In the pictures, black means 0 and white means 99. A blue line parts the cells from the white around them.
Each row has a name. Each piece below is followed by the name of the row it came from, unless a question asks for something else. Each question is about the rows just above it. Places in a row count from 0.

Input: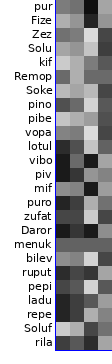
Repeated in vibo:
[10]
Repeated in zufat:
[27]
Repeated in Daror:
[10]
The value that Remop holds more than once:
[41]
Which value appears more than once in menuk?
[38]

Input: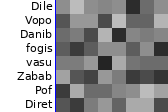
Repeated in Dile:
[55]
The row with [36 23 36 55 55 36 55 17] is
fogis
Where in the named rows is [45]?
vasu, 5
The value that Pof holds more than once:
[42]
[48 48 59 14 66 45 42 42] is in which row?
vasu

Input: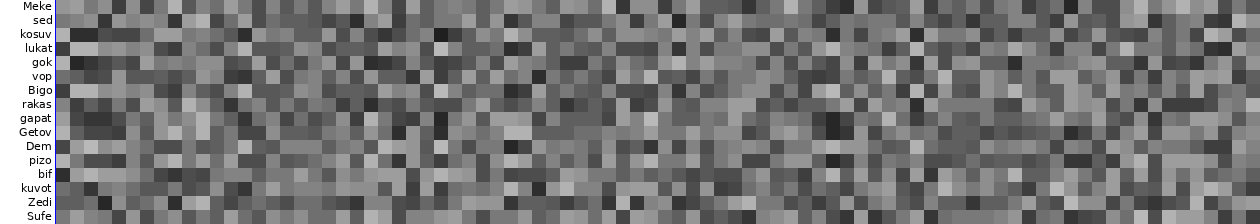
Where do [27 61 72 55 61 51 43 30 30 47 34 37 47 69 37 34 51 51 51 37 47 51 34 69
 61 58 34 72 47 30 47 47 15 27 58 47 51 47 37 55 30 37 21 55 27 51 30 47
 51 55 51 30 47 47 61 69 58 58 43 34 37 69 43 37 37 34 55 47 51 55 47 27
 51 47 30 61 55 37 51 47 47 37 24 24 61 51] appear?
Dem
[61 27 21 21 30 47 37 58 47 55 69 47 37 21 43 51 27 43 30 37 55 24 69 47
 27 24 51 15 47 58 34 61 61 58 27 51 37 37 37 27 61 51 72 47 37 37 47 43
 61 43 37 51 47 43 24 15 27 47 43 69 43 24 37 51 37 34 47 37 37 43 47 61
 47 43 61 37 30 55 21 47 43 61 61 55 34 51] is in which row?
gapat
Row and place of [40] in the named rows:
Zedi, 26
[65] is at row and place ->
lukat, 68

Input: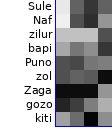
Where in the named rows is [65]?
bapi, 0
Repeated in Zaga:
[5]
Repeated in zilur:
[75]
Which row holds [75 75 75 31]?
zilur
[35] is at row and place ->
zol, 2

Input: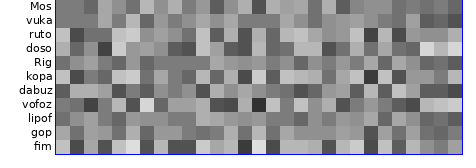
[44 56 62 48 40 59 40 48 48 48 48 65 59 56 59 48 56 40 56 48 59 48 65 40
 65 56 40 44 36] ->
Rig
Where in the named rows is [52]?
Mos, 21
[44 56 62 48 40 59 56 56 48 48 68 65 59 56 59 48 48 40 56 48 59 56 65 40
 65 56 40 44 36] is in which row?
lipof

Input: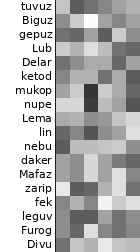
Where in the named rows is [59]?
Lema, 3
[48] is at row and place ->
daker, 4
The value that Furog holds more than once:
[52]

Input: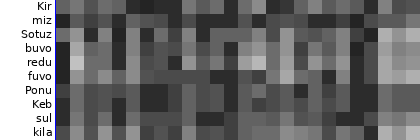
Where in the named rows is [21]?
Kir, 16
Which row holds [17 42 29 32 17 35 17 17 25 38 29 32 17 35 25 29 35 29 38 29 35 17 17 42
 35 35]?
Keb
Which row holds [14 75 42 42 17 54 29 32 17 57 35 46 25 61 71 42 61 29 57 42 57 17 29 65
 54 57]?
redu
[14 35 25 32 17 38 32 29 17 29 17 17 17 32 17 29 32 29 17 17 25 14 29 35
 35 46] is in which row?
miz
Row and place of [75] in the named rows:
redu, 1

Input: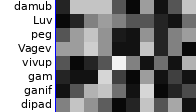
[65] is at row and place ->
dipad, 8
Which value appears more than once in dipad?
[76]
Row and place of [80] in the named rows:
Vagev, 2
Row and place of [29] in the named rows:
ganif, 9
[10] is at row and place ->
peg, 4
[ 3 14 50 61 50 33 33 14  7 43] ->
Luv
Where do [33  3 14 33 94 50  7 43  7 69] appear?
vivup

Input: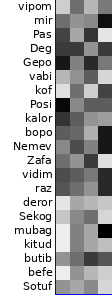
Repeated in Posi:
[36]
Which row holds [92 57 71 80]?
befe
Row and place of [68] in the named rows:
bopo, 2
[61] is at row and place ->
kalor, 3
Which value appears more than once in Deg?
[23]
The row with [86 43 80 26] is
kof
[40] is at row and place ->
bopo, 1

